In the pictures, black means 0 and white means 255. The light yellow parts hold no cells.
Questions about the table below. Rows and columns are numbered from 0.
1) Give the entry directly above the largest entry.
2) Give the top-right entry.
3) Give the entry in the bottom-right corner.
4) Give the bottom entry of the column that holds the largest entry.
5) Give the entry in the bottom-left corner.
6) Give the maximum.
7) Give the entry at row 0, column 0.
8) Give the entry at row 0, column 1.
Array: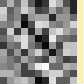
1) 65
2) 38
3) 194
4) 38
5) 80
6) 251
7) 107
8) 178

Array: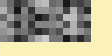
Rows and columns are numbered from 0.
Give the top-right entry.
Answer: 93
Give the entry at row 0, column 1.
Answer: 105
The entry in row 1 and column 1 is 118
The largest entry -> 201
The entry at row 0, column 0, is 147
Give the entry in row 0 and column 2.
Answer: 53
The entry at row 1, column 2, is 24
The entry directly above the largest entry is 66
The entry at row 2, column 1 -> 163
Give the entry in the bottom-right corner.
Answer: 93
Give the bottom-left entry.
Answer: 132
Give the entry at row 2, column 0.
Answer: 105
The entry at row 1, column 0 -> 177
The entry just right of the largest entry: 118

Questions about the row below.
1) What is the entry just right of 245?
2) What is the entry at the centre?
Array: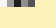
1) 157
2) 31

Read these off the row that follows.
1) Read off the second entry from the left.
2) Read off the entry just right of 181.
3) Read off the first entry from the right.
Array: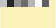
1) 37
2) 248
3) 94

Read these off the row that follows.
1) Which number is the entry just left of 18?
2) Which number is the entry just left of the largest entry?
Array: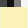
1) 71
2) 125

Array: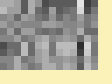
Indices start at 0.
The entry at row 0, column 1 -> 173
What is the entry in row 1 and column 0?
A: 187
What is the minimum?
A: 47
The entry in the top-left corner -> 173
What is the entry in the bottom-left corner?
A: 119
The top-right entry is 91
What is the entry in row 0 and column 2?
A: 158
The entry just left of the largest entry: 91
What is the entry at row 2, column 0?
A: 134
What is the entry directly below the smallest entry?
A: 63
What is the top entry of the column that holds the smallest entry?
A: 226
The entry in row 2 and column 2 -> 107
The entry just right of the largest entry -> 63
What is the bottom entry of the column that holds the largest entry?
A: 91
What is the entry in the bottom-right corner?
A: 146
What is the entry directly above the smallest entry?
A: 107

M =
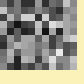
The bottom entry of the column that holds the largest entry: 109
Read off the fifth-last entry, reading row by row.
79
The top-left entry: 121
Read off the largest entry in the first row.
195
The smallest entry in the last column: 94
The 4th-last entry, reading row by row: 195
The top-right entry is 137
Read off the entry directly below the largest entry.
137
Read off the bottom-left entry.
137
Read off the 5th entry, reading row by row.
48
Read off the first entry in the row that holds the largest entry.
109
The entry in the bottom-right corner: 180
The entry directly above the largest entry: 121
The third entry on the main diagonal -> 109
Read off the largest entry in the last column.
208
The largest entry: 234
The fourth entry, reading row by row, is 48

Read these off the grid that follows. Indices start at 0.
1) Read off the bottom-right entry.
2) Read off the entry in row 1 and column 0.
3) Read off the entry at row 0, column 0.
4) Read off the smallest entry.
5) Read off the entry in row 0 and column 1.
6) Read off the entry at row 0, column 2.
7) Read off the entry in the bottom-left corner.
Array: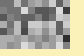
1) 129
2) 129
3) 114
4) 45
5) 114
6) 188
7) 173

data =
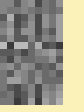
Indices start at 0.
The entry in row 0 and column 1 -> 133
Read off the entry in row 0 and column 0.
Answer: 133
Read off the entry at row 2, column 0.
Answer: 90
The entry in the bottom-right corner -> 174
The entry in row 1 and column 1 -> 119
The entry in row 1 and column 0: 133
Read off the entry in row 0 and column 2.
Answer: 90
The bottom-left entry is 119
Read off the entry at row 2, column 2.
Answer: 74
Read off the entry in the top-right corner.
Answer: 145
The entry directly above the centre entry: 106
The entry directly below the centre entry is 106
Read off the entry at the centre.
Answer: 106

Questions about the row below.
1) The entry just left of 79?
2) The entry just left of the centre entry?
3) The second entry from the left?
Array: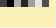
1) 229
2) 173
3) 6

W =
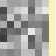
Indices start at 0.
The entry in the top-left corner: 187
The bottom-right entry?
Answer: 203
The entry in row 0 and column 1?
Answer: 160
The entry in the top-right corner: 203
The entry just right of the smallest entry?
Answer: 144
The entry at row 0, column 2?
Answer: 160
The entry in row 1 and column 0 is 74
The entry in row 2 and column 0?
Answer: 104
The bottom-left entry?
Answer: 144

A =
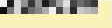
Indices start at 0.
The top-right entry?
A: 55
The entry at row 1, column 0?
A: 14
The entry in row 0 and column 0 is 240
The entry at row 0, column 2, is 212
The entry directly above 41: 68
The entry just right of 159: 224

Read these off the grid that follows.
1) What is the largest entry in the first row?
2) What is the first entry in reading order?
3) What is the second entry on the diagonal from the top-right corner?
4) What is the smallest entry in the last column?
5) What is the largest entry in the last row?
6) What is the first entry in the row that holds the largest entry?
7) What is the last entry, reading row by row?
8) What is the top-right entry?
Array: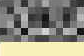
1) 165
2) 93
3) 81
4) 22
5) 150
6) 52
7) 134
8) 52

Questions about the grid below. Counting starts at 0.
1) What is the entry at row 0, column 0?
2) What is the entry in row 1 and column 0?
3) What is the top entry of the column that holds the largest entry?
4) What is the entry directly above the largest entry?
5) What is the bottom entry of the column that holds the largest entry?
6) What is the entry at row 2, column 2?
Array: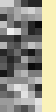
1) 210
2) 155
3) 210
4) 123
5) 155
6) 167

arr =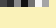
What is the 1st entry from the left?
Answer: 71
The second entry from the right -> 246
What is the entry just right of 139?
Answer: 17

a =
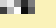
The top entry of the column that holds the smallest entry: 45
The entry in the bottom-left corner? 61
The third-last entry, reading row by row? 253

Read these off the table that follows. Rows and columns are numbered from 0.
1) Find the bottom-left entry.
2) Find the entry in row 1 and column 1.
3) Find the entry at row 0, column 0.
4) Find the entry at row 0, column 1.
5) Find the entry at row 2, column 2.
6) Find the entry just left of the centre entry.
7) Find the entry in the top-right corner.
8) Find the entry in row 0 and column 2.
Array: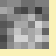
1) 86
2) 152
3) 125
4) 138
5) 138
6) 167
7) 125
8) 138
